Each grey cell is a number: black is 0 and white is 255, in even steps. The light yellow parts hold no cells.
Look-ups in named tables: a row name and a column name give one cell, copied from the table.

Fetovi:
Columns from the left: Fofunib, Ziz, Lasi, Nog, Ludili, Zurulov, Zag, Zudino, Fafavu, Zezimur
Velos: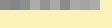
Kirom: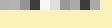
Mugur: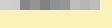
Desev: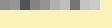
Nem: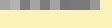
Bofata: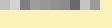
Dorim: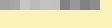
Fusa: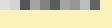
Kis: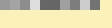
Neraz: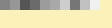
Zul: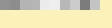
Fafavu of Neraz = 192
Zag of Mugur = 150
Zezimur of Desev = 202
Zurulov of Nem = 164
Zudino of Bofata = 106
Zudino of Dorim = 152
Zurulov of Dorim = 193
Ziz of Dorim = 167
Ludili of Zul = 236
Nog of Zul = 181
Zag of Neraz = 205

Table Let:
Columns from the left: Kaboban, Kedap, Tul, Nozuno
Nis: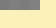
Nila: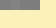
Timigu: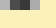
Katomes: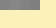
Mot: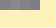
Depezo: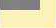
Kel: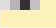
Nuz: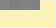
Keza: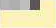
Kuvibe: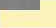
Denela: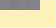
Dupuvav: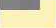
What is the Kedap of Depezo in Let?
130
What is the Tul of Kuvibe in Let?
128
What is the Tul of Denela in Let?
130
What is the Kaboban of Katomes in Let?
131
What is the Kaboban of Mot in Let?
130
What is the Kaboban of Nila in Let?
126
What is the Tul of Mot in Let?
130
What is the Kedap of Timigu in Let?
76
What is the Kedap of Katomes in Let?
135

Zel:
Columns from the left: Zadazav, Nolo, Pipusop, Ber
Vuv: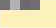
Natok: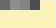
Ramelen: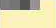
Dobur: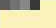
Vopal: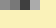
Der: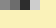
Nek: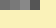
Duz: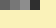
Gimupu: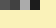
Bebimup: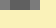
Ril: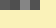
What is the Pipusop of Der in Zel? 45
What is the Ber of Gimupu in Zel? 28
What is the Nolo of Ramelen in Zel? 118
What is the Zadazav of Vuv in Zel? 115
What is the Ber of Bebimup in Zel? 123
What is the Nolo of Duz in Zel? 119
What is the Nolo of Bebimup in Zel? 95
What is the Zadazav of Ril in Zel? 90
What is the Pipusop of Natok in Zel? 132
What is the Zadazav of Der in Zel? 135
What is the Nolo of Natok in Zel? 140
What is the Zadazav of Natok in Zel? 103
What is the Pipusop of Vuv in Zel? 107
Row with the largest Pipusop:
Gimupu

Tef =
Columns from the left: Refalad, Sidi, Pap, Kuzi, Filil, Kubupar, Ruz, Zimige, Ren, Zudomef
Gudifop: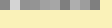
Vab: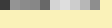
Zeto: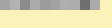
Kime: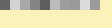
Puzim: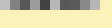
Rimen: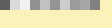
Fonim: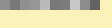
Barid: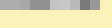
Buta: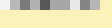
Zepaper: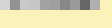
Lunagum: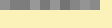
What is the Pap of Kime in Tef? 169
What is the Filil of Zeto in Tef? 155
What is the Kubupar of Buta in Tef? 167
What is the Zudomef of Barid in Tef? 152
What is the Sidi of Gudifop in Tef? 212
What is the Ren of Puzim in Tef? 136
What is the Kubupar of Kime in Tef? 188
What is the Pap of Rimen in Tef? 241
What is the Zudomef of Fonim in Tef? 99
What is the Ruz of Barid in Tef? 200
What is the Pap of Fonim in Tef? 144
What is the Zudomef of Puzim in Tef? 182
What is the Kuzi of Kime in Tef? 133
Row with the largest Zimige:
Buta

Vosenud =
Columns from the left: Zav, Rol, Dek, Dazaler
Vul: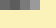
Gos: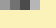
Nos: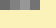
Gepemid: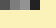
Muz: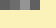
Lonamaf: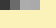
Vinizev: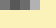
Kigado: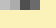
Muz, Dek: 148
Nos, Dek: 151
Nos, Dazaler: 115
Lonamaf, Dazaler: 170
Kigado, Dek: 79
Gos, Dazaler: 182
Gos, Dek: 75
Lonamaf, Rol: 107
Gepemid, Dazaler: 34
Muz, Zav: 95
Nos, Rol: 129
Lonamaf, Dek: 172
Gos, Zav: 155
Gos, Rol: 114

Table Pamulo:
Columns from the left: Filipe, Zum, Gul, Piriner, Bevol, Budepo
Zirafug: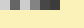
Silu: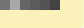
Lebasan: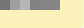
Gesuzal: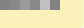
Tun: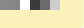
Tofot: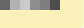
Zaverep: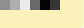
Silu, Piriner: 91
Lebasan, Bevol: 132
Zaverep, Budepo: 54
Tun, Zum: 134
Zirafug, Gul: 205
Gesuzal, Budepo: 130
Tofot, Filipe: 102
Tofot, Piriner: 140
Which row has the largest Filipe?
Zirafug

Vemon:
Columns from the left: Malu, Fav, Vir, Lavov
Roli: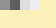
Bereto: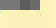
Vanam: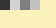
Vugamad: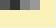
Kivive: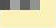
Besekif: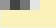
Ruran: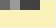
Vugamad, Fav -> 49
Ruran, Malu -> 104
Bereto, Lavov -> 107
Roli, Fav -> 94
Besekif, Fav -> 68
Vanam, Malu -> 52

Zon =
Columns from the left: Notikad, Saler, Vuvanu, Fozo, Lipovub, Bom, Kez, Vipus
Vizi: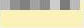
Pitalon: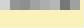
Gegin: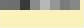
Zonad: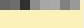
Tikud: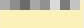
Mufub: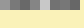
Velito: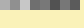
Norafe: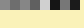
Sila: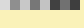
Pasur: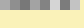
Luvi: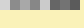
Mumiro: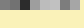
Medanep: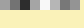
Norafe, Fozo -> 96
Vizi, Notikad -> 184
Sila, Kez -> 113
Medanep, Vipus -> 148
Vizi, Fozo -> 163
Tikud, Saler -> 141

